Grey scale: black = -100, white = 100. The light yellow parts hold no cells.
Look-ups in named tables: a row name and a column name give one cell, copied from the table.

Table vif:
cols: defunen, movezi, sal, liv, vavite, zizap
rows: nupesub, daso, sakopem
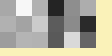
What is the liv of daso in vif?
-28
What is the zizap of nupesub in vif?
36
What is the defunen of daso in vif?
39
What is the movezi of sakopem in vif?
41
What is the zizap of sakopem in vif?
-21
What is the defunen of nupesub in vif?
32
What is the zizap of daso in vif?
-67
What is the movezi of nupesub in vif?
94
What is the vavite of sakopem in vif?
70
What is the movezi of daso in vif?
28
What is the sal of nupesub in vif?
39
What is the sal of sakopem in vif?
40
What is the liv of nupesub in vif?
-72
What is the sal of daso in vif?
59
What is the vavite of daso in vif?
9
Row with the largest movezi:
nupesub

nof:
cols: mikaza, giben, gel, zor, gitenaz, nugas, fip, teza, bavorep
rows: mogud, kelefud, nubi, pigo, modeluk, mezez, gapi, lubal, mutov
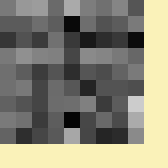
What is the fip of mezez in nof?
-35
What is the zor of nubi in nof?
-11
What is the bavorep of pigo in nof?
-19
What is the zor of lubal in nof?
-27
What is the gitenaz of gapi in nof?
-14
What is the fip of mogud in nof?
-12
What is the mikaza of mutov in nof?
-22
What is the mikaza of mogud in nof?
-5
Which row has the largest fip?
pigo

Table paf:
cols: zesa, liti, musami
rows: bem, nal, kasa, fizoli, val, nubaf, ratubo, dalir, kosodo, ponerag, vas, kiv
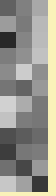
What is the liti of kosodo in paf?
-28
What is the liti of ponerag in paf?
-7
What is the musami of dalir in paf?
-7
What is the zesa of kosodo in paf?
-38
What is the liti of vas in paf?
-44
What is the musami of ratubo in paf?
-6
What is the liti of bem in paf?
0
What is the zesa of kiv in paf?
56
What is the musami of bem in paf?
32
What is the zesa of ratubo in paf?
64
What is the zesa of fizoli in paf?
-2
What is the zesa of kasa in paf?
-69
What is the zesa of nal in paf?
22
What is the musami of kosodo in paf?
-17

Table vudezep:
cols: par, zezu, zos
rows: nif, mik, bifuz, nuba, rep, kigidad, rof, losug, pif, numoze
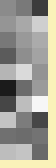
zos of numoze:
-18
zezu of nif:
-5
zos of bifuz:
34
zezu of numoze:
54
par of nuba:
-29
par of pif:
-12
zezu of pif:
-15
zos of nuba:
28
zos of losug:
-45
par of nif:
9
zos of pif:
-10
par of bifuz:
-6
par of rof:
-45
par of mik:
17
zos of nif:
-53
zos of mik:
62
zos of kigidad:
21
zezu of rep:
71
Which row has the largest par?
losug

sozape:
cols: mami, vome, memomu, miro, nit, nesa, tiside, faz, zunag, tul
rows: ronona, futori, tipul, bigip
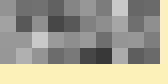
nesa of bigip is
-46
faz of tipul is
17
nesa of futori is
1
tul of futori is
12
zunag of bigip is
-26
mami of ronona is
15
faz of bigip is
34
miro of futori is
-44
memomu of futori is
12
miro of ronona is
-25

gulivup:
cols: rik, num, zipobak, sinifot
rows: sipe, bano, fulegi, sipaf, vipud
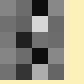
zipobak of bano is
67
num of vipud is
-60
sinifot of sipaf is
6
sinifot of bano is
-18
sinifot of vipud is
-21
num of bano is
-22
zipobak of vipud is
36
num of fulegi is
-75
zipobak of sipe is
-90
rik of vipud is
-11
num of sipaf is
-15
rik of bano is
-12
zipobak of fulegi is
-11
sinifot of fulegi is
-15
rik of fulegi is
-5
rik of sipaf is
4

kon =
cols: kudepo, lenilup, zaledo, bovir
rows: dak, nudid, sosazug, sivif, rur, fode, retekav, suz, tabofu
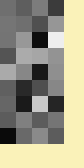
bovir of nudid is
18
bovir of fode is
6
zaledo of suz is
-28
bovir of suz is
-8
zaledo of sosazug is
-90
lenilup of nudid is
-13
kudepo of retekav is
-20
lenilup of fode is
-68
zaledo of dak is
-3
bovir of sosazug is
87

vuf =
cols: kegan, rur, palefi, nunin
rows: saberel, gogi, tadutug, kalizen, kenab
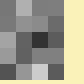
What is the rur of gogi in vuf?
14
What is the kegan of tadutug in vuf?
29
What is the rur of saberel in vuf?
38
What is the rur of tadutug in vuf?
-23
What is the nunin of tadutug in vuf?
-28
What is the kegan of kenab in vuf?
-35
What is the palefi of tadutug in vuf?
-60
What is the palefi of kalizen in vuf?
0
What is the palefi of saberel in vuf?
-2
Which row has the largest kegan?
tadutug

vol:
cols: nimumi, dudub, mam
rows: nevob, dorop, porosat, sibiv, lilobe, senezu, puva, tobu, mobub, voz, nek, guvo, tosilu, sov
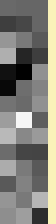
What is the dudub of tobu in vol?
93
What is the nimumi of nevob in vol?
-18
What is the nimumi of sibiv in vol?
37
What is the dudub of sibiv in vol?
-71
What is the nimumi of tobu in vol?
23
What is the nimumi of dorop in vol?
-51
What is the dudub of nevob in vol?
-20
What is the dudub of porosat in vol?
-5
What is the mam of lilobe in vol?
14
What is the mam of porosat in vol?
-30
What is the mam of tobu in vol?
-26
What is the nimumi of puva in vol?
-10

